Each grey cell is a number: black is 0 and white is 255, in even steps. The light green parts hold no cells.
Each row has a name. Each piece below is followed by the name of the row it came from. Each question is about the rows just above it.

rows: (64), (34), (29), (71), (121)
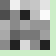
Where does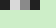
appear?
(121)
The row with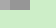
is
(29)
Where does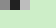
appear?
(34)
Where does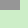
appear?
(29)
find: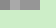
(29)
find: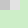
(64)

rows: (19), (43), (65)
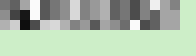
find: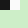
(43)
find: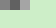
(43)
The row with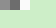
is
(65)

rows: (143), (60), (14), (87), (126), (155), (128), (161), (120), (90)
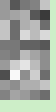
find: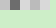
(87)
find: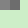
(90)
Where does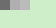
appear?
(14)
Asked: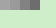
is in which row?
(90)
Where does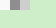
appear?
(161)

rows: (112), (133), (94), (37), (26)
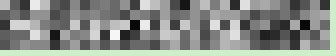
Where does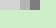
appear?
(94)
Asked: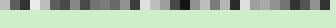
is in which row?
(112)
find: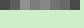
(133)
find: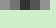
(112)
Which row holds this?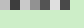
(94)
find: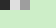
(112)

